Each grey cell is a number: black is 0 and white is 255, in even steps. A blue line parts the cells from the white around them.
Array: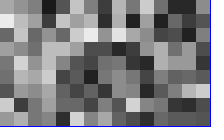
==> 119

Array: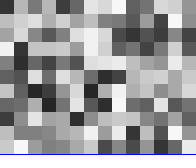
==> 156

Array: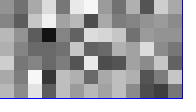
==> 227

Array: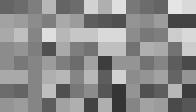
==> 133

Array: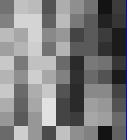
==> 151

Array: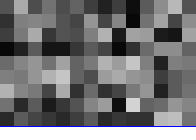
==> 69

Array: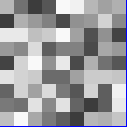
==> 168

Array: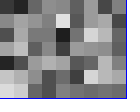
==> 102
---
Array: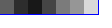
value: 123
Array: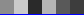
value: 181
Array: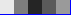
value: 37
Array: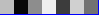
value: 60
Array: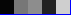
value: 141
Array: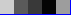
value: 57
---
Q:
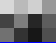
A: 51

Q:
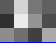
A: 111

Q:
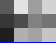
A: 176

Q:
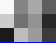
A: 189

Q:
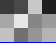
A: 113

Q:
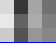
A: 83

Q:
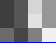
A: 70

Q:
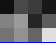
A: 146
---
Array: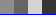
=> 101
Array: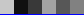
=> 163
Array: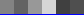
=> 214
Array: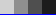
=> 143
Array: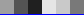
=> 229
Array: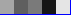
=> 122
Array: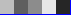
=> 140
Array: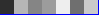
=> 238
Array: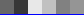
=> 193
